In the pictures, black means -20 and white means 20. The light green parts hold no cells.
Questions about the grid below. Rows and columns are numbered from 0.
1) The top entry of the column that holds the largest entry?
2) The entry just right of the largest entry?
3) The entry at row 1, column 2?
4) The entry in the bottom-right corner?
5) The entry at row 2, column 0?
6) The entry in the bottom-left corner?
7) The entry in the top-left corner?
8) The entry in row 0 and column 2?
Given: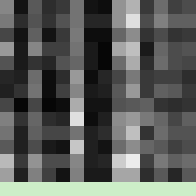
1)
8
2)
-10
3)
-7
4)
-6
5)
-9
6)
5
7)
1
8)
-6

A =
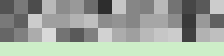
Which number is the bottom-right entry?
10
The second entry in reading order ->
-1
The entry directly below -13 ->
2
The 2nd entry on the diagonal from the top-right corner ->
4
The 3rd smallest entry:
-10
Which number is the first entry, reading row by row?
-7
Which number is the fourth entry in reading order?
9
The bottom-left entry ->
-4
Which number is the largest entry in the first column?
-1
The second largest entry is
13
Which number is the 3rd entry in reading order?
-8
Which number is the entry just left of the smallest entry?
-3
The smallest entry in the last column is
-5
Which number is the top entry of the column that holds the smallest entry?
-13

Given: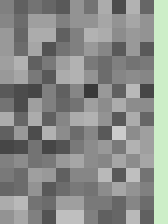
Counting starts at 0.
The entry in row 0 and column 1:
-5
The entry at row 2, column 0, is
4
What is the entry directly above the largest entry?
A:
-6
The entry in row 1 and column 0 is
1
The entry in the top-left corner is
0
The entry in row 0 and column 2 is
-2
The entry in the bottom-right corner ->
-5
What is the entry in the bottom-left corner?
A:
3
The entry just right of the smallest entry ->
4
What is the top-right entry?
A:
-4
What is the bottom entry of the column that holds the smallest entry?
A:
0
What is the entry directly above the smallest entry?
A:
3
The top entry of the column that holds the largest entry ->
-8
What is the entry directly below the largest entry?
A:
-1
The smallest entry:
-11
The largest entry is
12
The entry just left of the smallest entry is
1
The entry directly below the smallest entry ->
5
